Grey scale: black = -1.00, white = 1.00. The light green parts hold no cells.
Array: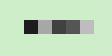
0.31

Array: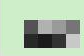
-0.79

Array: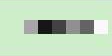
-0.83

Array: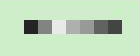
0.03

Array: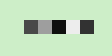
0.24

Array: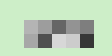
-0.38

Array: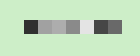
0.26

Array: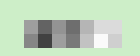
-0.49

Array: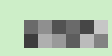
0.37

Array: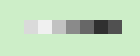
0.88
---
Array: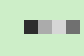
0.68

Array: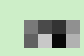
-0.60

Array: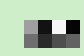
0.93

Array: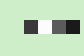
-0.29

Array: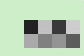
-0.55

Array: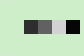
0.65
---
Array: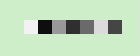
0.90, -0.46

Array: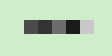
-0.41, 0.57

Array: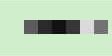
-0.28, -0.10

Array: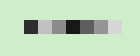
-0.64, 0.68

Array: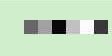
-0.19, -0.56

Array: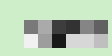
-0.05, 0.50

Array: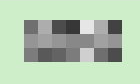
-0.13, -0.40
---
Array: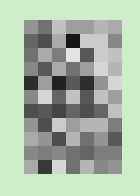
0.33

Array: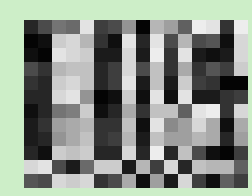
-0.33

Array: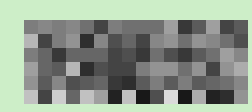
0.51

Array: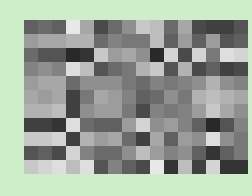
0.57

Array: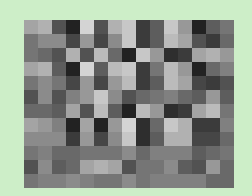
-0.08

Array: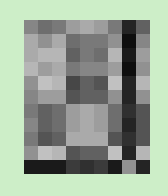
-0.80

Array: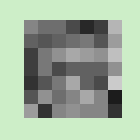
0.22
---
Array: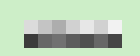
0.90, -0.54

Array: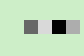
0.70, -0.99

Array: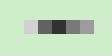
0.64, -0.61

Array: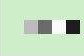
0.95, -0.77

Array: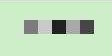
0.58, -0.74

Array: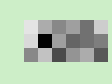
0.79, -0.98

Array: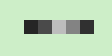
0.48, -0.71
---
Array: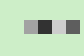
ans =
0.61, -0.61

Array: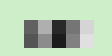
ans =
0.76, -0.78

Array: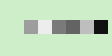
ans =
0.86, -0.87

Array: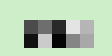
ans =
0.79, -0.97

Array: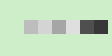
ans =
0.75, -0.56

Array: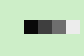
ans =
0.85, -0.93
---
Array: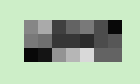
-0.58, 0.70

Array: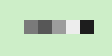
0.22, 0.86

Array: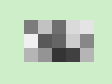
-0.21, 0.88

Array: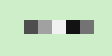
0.89, 0.89

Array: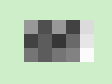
-0.58, 0.97

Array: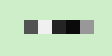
-0.72, 0.88

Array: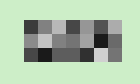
-0.09, 0.63

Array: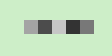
0.55, 0.55
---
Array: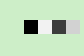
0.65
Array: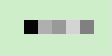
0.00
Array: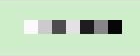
-0.95
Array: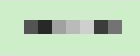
-0.10
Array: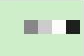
-0.76
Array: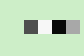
0.32
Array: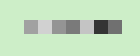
-0.12
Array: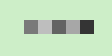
-0.59
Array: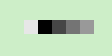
0.20
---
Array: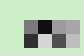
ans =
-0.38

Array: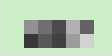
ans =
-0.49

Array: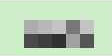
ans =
-0.61

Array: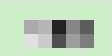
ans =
-0.38

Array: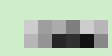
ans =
-0.70

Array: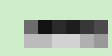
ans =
0.65

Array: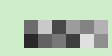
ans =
-0.06

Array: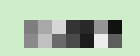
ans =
-0.17
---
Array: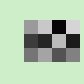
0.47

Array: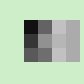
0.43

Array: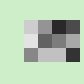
-0.03

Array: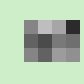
-0.05

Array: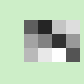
-0.61

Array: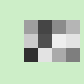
0.87
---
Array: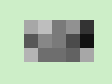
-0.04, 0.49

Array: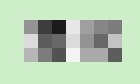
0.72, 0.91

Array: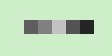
0.52, 0.52

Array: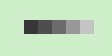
-0.15, 0.54

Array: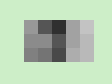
-0.33, 0.53

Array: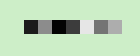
-0.53, 0.80
